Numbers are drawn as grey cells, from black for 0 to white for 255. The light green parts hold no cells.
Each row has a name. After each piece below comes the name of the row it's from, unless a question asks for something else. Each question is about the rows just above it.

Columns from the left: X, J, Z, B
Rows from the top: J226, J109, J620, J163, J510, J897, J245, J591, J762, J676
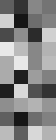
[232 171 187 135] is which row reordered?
J510
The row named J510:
[171 232 135 187]

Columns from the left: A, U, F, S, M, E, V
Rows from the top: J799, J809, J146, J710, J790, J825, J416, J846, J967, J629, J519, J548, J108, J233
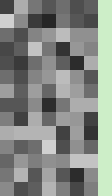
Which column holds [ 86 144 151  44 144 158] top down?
E
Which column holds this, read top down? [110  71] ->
A
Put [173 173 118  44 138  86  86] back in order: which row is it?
J846
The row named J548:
[102 151 126 144 138 195 195]
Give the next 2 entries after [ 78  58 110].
[144  94]
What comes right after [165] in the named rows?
[86]

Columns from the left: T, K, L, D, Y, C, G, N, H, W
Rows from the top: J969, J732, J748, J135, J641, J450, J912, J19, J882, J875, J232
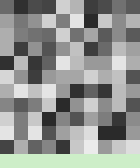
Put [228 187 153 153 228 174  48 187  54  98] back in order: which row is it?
J641
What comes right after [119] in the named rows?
[146]
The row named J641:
[ 48 187  54  98 228 187 153 153 228 174]
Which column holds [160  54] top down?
Y
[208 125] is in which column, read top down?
Y

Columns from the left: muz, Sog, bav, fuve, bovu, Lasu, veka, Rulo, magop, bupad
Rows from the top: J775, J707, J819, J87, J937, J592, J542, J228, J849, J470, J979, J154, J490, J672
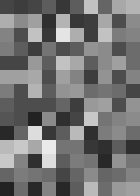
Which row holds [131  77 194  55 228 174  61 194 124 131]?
J819
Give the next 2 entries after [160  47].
[180  55]
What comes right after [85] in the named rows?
[77]

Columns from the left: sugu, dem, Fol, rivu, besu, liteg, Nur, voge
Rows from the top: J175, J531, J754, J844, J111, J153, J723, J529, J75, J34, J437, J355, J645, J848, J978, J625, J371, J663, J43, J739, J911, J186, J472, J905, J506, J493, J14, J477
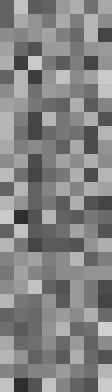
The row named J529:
[162 154 120 106  98 174  91 132]
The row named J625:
[201  47  83 180  98  91 120 106]
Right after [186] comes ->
[112]
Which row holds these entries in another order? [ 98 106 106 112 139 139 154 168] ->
J506
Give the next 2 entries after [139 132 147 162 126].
[106 180]
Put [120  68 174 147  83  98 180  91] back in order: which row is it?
J978

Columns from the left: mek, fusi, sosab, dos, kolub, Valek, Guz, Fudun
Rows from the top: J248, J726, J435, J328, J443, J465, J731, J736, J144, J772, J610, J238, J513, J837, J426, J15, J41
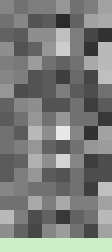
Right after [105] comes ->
[70]
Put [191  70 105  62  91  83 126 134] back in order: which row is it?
J465
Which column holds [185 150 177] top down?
sosab
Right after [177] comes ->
[142]
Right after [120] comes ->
[156]

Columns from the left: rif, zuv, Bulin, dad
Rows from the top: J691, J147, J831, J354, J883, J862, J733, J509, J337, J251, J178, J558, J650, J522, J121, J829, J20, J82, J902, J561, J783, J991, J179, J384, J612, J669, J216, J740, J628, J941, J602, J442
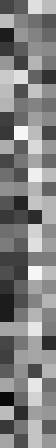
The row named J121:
[ 84  36 196 180]
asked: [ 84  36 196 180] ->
J121
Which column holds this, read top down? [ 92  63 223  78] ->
zuv
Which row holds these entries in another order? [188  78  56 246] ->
J561
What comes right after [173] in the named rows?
[92]

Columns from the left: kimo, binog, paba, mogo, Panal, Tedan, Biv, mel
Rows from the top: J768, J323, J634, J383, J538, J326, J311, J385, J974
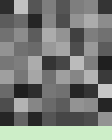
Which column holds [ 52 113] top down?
mogo
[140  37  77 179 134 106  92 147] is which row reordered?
J385
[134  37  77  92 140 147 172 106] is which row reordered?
J323

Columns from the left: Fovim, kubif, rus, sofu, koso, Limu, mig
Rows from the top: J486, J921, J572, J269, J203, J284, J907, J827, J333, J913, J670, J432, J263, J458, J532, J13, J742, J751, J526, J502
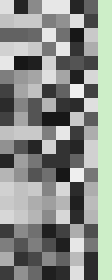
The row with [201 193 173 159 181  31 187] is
J532
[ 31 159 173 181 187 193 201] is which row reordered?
J532

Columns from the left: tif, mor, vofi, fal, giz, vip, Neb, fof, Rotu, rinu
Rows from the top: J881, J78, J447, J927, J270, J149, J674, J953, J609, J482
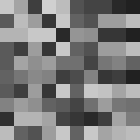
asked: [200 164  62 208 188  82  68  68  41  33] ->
J881
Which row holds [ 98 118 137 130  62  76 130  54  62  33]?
J149
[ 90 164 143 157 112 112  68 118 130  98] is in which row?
J270
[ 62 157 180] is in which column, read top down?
mor
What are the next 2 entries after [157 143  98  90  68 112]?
[157 118]
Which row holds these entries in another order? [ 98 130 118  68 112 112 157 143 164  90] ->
J270
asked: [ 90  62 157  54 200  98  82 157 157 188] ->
J927

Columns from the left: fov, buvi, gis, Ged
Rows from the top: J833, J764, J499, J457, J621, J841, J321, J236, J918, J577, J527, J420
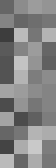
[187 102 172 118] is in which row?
J420
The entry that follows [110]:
[118]
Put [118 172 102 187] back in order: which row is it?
J420
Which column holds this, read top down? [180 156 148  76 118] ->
buvi
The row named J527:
[ 68 172 201 125]
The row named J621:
[ 83 195 148  96]
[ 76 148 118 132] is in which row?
J236

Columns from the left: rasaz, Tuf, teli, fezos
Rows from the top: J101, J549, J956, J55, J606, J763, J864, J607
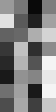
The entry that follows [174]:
[212]
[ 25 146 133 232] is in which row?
J763

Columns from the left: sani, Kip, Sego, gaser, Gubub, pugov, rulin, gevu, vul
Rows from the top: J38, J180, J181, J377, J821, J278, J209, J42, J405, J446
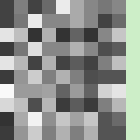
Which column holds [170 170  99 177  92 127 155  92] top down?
pugov
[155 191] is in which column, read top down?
Kip
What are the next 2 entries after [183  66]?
[177  66]
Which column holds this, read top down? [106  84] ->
vul
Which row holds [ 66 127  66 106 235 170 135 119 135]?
J38
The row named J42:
[216 191  78 183  59  92  59 127 183]
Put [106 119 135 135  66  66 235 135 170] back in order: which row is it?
J180

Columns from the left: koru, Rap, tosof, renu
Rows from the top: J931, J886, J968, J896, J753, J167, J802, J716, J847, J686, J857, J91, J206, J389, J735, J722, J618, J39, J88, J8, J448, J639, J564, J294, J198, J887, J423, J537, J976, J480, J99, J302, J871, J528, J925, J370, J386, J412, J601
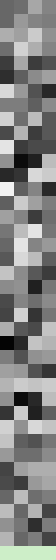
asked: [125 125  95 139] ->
J716
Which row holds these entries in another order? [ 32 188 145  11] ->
J91

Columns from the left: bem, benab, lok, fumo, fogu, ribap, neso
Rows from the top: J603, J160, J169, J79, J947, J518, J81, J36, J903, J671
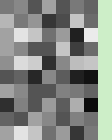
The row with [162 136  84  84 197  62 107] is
J79
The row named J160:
[182 121 149  54  76 197 107]
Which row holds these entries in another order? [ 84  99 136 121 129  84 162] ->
J81
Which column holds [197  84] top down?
lok
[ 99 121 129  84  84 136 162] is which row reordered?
J81
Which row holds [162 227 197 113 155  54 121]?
J671

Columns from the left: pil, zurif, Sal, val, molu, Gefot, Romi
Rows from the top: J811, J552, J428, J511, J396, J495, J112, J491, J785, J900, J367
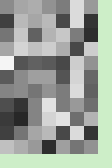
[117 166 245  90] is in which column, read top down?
pil
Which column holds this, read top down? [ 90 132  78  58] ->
pil

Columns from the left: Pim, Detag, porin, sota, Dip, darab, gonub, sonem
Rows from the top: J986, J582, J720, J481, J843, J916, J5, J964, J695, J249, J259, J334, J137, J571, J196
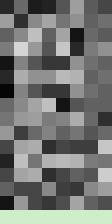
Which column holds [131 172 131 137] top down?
Detag
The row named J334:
[ 34 191 117 178 185 178 123 117]
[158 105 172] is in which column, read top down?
porin
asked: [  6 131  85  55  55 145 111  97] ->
J5
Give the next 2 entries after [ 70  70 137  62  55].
[137 158]
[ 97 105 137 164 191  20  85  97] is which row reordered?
J964
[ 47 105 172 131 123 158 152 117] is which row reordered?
J695

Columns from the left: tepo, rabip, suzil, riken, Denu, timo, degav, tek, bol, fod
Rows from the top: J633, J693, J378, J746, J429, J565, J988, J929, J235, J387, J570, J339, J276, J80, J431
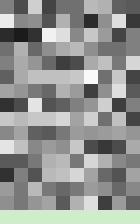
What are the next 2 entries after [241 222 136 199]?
[155  68]
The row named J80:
[155 120 185 120 104 120 155 143 104 136]
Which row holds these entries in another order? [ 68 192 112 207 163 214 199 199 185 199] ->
J235
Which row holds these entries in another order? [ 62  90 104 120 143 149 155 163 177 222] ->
J988
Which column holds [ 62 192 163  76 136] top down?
bol

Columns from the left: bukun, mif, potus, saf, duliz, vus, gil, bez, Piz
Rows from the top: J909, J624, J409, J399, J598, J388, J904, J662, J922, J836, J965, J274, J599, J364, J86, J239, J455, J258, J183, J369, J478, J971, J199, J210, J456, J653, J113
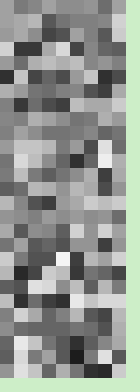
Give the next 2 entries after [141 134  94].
[209 148]
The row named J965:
[154 196 196 183 122 154  76 224 109]

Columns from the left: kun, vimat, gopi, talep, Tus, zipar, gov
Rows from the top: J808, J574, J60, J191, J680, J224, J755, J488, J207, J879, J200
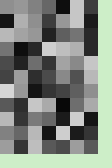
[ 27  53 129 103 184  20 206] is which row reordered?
J879
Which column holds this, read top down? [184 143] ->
gov
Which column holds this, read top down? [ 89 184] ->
kun

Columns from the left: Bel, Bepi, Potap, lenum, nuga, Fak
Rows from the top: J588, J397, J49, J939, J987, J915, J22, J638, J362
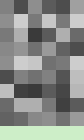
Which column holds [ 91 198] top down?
lenum
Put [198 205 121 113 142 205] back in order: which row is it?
J987
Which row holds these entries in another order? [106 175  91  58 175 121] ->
J49

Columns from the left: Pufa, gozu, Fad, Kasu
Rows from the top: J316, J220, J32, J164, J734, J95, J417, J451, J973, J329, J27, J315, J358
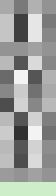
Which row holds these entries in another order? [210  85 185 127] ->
J973
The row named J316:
[169 121 177 147]
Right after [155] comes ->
[147]
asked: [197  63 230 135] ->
J32

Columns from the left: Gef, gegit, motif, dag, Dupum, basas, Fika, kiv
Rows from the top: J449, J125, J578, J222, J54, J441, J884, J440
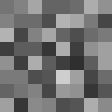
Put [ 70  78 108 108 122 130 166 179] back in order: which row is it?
J125
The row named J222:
[ 62  93  93  54 173  62 145 160]
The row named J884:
[100 116 130  70 153 145  54  85]
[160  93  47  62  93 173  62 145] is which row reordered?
J54
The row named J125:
[130 108 108  78 179 166 122  70]
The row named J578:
[179  70 130 166 100  78 108 122]
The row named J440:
[160  54 138 130  78  85 173 138]

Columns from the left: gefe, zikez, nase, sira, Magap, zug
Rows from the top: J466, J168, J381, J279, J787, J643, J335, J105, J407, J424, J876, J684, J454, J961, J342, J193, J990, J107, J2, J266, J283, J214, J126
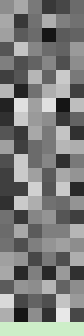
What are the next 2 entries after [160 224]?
[ 21 190]
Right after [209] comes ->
[85]
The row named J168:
[168  56 113 174 127 113]

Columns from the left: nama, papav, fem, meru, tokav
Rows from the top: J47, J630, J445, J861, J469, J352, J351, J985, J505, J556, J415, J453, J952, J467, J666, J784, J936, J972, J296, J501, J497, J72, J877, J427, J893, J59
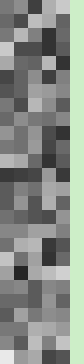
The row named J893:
[135  91 189 128 195]
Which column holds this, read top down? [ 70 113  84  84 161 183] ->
fem
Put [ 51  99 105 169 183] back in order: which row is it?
J469
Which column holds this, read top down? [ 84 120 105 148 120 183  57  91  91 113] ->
nama
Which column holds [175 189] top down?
fem

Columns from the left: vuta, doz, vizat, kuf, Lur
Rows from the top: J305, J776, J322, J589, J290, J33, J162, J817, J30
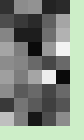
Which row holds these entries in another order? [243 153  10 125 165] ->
J589
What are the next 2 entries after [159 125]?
[165 237]
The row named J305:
[ 49 140 146  35  42]
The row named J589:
[165 125  10 153 243]
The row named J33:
[159 125 165 237  10]
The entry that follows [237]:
[10]

